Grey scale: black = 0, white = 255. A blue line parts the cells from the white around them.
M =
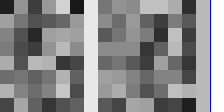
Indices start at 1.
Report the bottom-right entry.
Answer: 185
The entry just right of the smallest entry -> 232
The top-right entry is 185
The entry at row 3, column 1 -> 131
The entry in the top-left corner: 31
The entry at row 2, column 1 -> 160
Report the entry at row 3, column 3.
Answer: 39
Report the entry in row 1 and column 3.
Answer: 61
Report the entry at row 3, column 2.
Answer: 81
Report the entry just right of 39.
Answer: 160
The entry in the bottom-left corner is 69
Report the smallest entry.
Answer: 24
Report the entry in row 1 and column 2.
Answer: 147
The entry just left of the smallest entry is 210
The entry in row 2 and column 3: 81
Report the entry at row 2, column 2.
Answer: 117

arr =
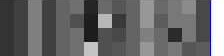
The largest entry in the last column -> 92
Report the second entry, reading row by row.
64
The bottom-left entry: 51
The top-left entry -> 51
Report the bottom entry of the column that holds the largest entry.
195
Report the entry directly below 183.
80
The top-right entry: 72
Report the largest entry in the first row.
151
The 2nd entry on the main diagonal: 64
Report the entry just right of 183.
57
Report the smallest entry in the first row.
37

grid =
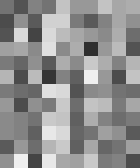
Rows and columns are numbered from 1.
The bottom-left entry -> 144
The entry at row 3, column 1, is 83
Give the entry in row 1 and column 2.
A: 83
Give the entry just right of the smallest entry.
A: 152
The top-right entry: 173
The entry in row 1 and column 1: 115
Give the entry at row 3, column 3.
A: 68
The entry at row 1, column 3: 130
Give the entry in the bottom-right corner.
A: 76
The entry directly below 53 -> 224
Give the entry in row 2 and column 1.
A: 76
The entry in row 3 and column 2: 217
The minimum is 47

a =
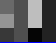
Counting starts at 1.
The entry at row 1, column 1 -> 105
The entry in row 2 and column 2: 79
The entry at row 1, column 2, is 79
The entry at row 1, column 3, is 190

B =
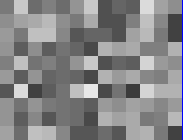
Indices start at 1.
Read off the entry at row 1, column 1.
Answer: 121
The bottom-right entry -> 65
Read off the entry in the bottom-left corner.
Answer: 162
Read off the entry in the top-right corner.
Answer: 142
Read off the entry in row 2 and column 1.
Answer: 142
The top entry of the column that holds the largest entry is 200
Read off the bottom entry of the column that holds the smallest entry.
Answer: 170
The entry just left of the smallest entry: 115
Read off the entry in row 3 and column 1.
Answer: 154
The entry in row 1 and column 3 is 108
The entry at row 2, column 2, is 162
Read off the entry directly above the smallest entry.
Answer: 170
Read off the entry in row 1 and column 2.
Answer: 200
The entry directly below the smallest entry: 162
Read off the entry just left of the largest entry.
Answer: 192
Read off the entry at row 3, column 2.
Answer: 121
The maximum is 232
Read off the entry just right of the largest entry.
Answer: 73
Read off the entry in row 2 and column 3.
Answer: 170

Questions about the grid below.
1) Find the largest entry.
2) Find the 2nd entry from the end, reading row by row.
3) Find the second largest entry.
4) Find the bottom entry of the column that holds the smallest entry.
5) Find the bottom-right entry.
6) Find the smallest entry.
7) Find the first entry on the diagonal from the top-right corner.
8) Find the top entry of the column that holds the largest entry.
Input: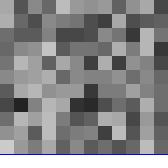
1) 203
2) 188
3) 195
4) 153
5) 104
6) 35
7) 71
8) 168

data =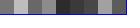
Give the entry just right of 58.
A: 71
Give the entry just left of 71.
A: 58
